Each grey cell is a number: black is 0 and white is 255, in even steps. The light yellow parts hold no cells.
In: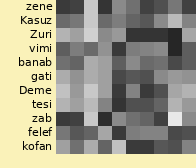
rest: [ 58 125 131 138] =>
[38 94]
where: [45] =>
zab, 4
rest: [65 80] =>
[119  65]
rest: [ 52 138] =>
[112  65  80 119  65]
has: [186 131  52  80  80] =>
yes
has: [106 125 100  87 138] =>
yes
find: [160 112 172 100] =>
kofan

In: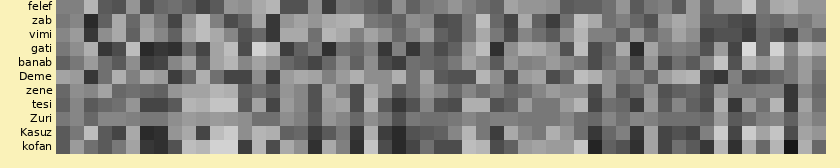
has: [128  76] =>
yes
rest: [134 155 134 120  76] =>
[112 134  76 149  76 112  90 134 196  82 181 149 175 120 155 128]
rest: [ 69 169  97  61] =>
[112 189 169 112 128 104  82 149 169 155  90  90  76  69 112 104 128 120
 142]

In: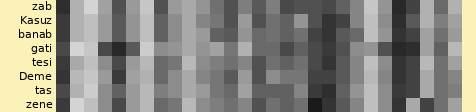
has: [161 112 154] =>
yes
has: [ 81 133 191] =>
no
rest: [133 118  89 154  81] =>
[140 118 118  66  66  89 133 184 133  52  66 169 112 133]
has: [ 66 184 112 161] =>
yes
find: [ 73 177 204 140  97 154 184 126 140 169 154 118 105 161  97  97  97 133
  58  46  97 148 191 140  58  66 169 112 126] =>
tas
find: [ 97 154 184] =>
tas

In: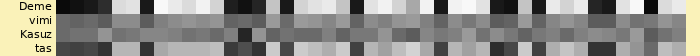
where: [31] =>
Deme, 13
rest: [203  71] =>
[203 190 174 203  65 182 161 190 211 168  65 182 161 182  45  71 203  65
 174 196 174  51  51 174 148 106 190 174]
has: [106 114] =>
yes
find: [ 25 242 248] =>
Deme
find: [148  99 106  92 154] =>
vimi

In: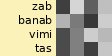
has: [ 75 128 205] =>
yes
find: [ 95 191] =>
zab
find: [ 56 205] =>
banab
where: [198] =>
tas, 4
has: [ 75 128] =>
yes
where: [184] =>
vimi, 4

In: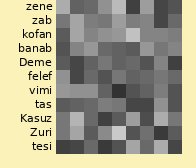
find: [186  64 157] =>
zene
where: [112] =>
Zuri, 7
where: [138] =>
Zuri, 4
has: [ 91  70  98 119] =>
yes
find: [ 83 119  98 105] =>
felef
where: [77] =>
Kasuz, 7
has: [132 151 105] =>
yes

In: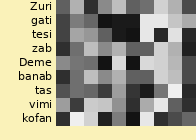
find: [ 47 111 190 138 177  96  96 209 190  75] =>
banab
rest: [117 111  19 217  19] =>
[217 209 183  75]
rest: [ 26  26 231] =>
[231 197 171]
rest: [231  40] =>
[225  40]
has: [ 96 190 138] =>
no
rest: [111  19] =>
[217  19 217 209 183  75]
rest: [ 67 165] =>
[151  96  26  19 231  40 225  40]

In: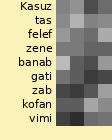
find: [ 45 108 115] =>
vimi
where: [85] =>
zab, 3
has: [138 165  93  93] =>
no
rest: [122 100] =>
[100]
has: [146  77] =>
yes

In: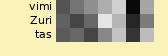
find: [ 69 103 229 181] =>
Zuri
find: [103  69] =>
tas

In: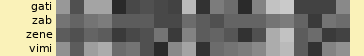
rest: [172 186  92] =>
[ 50 131 145]
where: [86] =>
zene, 13

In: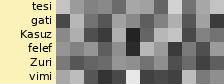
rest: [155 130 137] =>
[107 167 161 101 210 114 167 195]
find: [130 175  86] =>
gati
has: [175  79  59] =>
yes

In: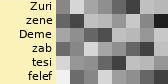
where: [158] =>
felef, 5
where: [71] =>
zene, 2

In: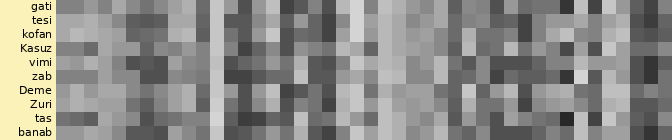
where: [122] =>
zab, 11
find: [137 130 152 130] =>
Kasuz
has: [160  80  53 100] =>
yes
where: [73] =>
Kasuz, 37
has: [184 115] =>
yes
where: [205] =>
Zuri, 12
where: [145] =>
Kasuz, 18

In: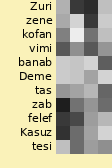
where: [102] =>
tas, 4
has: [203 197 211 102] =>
no
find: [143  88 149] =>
vimi
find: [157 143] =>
tesi
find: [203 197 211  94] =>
banab
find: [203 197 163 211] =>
Deme

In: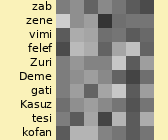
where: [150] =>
Zuri, 2
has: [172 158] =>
no
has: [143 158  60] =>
no
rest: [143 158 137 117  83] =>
[117]
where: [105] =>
vimi, 7
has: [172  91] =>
no
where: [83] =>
Kasuz, 6

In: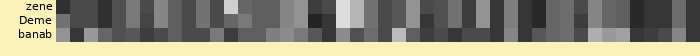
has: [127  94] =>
no
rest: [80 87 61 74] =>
[ 94  74  74 121  61  94  94 127 140 121  87  54 140  80 108  74 187  94
  61  74  54  74  74  54 134  54  87 102 108  74 174 153 161  54  61  74
 134  54]
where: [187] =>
banab, 25
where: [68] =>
Deme, 7

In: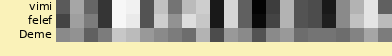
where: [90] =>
vimi, 1
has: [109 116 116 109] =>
yes
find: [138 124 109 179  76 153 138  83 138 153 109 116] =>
Deme
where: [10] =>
felef, 15
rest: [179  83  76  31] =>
[138 193 228 187]
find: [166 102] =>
vimi
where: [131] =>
Deme, 22

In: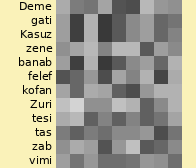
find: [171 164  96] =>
kofan
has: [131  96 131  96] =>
yes

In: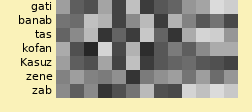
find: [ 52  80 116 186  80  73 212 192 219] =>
zab
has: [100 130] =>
no
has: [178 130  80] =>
no
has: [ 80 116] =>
yes

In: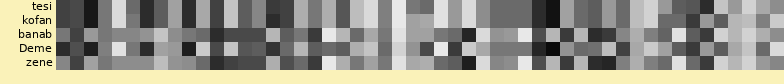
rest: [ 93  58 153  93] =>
[168 196 106 218]
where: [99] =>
banab, 44
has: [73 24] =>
yes
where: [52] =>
Deme, 16
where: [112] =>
Deme, 39
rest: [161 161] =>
[119 106  37 218 147 153 232  79 182  58 182  44  58 134 174 127  99 225
  93  58 210 182 210 174 141]
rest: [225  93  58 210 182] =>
[210 174 141]

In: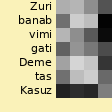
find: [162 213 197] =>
Deme
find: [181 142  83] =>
Zuri
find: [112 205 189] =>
banab

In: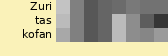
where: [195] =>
Zuri, 1
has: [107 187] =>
no
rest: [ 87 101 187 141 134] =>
[154]
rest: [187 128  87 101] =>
[187 141  93  53]
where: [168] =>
kofan, 1

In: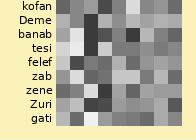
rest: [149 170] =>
[88]
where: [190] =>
Zuri, 2
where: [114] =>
zab, 4
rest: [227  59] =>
[ 82 129  59 183 129 101]
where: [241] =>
gati, 3

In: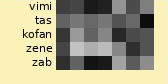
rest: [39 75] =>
[83]
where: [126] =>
vimi, 7
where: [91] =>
zab, 6
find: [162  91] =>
zab

